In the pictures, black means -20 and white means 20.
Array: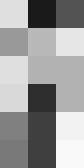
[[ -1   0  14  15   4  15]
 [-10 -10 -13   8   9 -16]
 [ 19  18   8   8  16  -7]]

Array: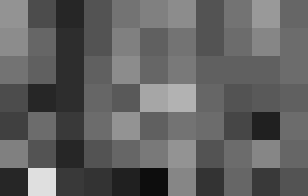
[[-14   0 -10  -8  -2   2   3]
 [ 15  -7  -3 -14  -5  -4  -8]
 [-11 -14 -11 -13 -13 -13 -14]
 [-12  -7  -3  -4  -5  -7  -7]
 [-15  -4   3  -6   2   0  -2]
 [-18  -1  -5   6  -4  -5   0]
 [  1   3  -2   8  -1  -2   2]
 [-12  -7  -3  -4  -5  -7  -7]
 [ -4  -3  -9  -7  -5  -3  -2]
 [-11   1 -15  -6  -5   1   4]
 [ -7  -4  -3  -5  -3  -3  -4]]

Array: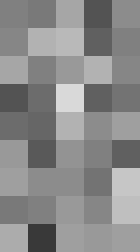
[[  7  -1   5   4  -3  -7   6   1   0]
 [-11   0   2  -6  -4  -3   0   8  -1]
 [  5   4   2   3   8  14   4   9   6]
 [  4   1  -2   0   2  -5   8  -5  -7]
 [  5  10  11  -5   5  -2   1   0   2]]

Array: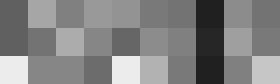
[[ 17  -5  -5]
 [  1  -2   6]
 [  1   7   0]
 [ -3   1   4]
 [ 17  -4   3]
 [  8   2  -1]
 [ -1   0  -2]
 [-15 -14 -15]
 [  0   5   2]
 [ 11  -1  -2]]

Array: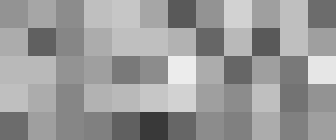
[[ -3  10   9   7   3]
 [  5   7   9  -5   6]
 [  1   1   3   1   2]
 [  0   8   5   7  10]
 [ -5   9  -1  10  11]
 [-11  11   2  10   6]
 [ -4  13  17   8  -6]
 [  2   5   7  -4   3]
 [  0   2  -4   9  13]
 [  7  10   5  -6   5]
 [  0  -2  -1  10  10]
 [  5   3  16   5  -3]]

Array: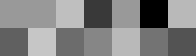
[[ -5   4]
 [ 11   4]
 [ -3  10]
 [  1 -11]
 [  9   4]
 [ -2 -20]
 [ -7   9]]

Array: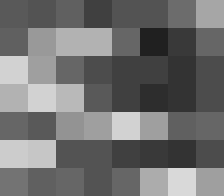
[[ -2  12  -4   8  13  -5  -6]
 [ -5  11  -6  13   5   4  -7]
 [ -4  -7   3   9  -4   8  -5]
 [ -7  -7   5  -6  -8   8 -10]
 [ -4 -10  13 -10 -10  -4  -7]
 [  7 -11   5 -13 -10 -15  -7]
 [ 14 -12  -5 -12 -12 -11  -3]
 [  5  -8  -4  -8  -8  -4   6]]
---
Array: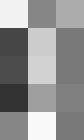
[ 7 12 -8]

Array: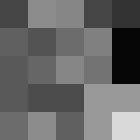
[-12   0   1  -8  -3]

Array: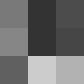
[ -8 -12  -5]

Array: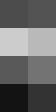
[-7 12]

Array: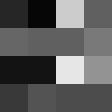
[ -5  -5 -17 -11]

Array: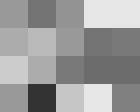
[ 16  -2  -1 -12]

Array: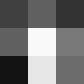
[-12  19 -17]

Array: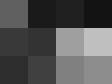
[-17   5 -10]
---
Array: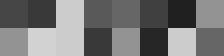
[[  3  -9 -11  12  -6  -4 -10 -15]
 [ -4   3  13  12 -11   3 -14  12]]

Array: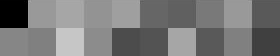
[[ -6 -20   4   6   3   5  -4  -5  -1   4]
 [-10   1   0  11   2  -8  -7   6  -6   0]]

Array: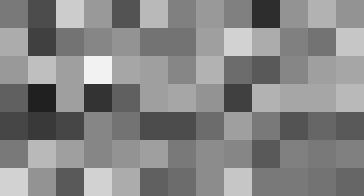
[[  3  -1  -8  12   4  -7   9   0   4   0 -13   3   8]
 [ 11   7 -10  -2   1   3  -2  -2   5  13   7   0  -2]
 [  6   4  10   5  18   6   5   1   8  -3  -6   1   5]
 [  9  -5 -15   5 -12  -5   5   6   3 -10   8   6   6]
 [ -6  -9 -11  -9   1  -2  -8  -8  -3   5  -1  -7  -4]
 [  0  -1   9   5   1   3   5  -1   2   1  -6   0  -1]
 [ -4  13   3  -6  13   7  -5  -3   2  11  -1  -1  -2]]

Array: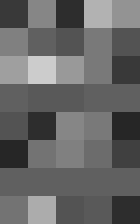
[[  3 -11   1 -13   8]
 [ -7   0  -5  -7  -1]
 [-11   5  12   4  -1]
 [ -5  -5  -6  -6  -5]
 [-14  -7 -13   1  -1]
 [-10 -14  -2   0  -3]
 [ -5  -5  -5  -5  -5]
 [-13  -2   7  -7  -6]]

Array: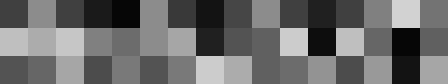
[[ -2 -10   2 -10 -16 -19   2 -11 -17  -9   2 -10 -15 -10   0  13]
 [ -5  10   7  11   0  -3   2   6 -15  -7  -5  12 -18  10  -4 -19]
 [  6  -7  -4   6  -8  -1  -7  -1  12   7  -5  -3   3  -8   4 -17]]

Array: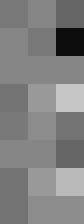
[[ -4  -1   1]
 [-18   1  -1]
 [  1   1   1]
 [ 11  -2   4]
 [ -2  -1   2]
 [ -4   1   1]
 [  9  -2   4]
 [  2  -2   2]]

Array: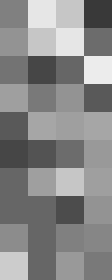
[[-11   0  16  11]
 [ -3   3  11  16]
 [ 17  -2  -9  -4]
 [ -6   5  -1   3]
 [  6  -6   6   5]
 [  4  -9  -7  -3]
 [  5  -4   5  11]
 [  3  -4  -4  -8]
 [  1   2  -4   0]
 [ -1  12  -4   4]]

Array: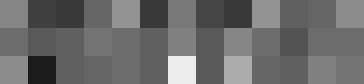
[[  2   1 -10 -11  -4   3 -11  -1  -9 -11   3  -5  -4]
 [ -3  -3  -6  -5  -2  -3  -5   0  -6   1  -3  -7  -3]
 [ -2   2 -16  -5  -4  -3  -5  17  -6   7  -4  -5   0]]
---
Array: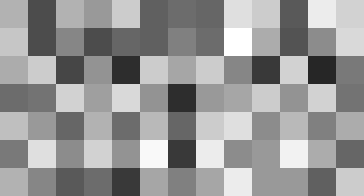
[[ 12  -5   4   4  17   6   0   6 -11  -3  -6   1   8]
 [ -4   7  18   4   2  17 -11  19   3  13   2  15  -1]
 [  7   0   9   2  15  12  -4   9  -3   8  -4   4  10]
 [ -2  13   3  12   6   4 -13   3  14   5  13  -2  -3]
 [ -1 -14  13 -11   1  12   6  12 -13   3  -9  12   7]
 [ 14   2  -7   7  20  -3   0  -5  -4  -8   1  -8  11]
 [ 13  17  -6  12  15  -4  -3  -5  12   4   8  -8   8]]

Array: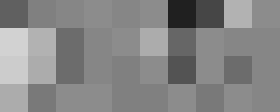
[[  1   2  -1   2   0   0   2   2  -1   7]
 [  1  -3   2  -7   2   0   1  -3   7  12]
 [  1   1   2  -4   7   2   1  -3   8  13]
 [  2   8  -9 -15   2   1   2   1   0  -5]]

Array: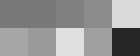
[[-14   5  15   4   6]
 [ 14   2   0  -1  -1]]

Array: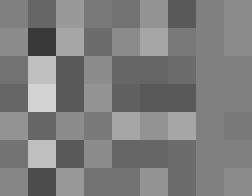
[[  2   0  -3   3  -2  -2   4  -8   1]
 [  0   0  -3  -4  -4   2  -6  10  -2]
 [ -1   0   6   3   6  -1   2  -4   3]
 [  0   0  -6  -6  -5   3  -6  13  -4]
 [  0   0  -3  -4  -4   2  -6  10  -2]
 [  2   0  -1   6   2  -3   6 -11   2]
 [  2   0  -6   3  -2  -1   4  -4   0]]

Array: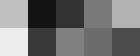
[[ -8  -3   0 -11  17]
 [  8  -1 -12 -17  10]]

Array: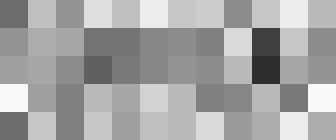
[[  7  17   7   4  14   9  10   5  11   0  11  -3]
 [ 19  -1   9   1   0   9  13   6   9   0   5  19]
 [  3   6 -13   9   2   3   1  -1  -5   2   6   5]
 [  2  11 -10  14   0   2   1  -2  -2   6   7   3]
 [  9  17  11   2  12  11  17  10  15   3  10  -3]]
